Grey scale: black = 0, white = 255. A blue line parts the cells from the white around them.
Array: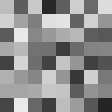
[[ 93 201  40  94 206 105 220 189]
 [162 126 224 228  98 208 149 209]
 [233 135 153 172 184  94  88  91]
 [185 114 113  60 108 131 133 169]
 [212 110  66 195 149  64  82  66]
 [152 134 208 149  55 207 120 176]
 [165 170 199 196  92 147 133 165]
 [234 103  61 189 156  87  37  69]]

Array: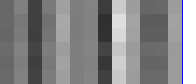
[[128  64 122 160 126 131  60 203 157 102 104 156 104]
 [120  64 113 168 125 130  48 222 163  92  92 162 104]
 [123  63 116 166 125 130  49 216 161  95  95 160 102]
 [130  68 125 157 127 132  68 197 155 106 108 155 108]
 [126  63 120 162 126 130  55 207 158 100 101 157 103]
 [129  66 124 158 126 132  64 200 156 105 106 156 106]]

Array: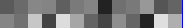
[[106 135 132  95 122 132  34 112 121 152  85 100  90]
 [113 199  67 220 166 100  69 142 101  35 223 175 133]]

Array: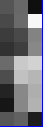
[[104  15  85]
 [106 247  73]
 [ 73 131  60]
 [ 62 136  49]
 [201 210 107]
 [193 182  77]
 [136 174  35]
 [135 178  22]
 [ 97  28  87]]

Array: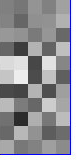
[[118 148 129 161 128]
 [102 144 146 177 131]
 [146 122 150 104 152]
 [ 60 179  99 191 102]
 [225  71 226 134 218]
 [237  76 194  95 197]
 [ 68 180  79 159  73]
 [124 103 205 166 186]
 [ 43 175 120 188 113]
 [184 146  93 108 104]
 [120 130 159 139 169]]

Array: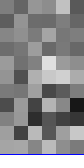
[[101 150 141 193  89 126]
 [148 108 107 126 102  94]
 [144 123 165 119 126 134]
 [118 157 105 121 104 109]
 [113 129 223 155 142 155]
 [ 80 176 200 208 172 148]
 [118 160  72  91 125 122]
 [154  67 180 136  23  76]
 [152  45  85  65  54 129]
 [ 66 186  87 159 200 159]
 [167 134 187 142 123 165]]

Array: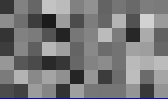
[[130 102 195 187 129 145  99 117 105 125 122  53]
 [111  60  27 156  76 125 102 180  82 210 155 141]
 [129 123  83  35 119 132 187 124  39 171  97  52]
 [135  95 183 159 100 137 108 115 162 158 103  61]
 [ 87  74  41  54 103 131 140 115 186 176 188 151]
 [179 137 164 144  37 150  60 109 189 107 165 123]
 [ 65 156 133  50 159 119 118 118 149  56 148  76]]

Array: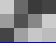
[[105  58  67 204]
 [ 81 135 204 156]
 [160 199 188  68]]
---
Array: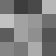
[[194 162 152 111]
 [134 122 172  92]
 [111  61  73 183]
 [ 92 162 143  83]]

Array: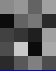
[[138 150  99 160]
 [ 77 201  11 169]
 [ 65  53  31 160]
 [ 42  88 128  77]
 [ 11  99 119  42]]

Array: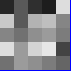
[[221 155 212 230  67]
 [200  89 179 190 133]
 [133 113 143 155 124]
 [113 155 143 124 101]
 [ 38  89  47  29 221]]

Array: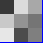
[[231  76 127]
 [201 147 117]
 [ 56 219 168]]

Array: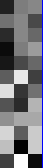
[[222  53 113]
 [213  93 203]
 [191   2 203]
 [144 168 168]
 [113 135  73]
 [ 93 232  63]
 [ 83  42 180]
 [ 63 253  11]
 [ 42 135 104]
 [ 33 125 135]
 [ 23  73 104]
 [ 11 125 156]]

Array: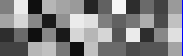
[[164 214 136  25 145 235 224 127  97 118 173  75 193]
 [127 235  15 182 164 154  36  97 246  45 106  66 154]
 [ 66  66 182 193 118  15 193 106 106  75  85  85 164]
 [ 45 106  15 136  25 214 182 214  85 235  45 136 224]]
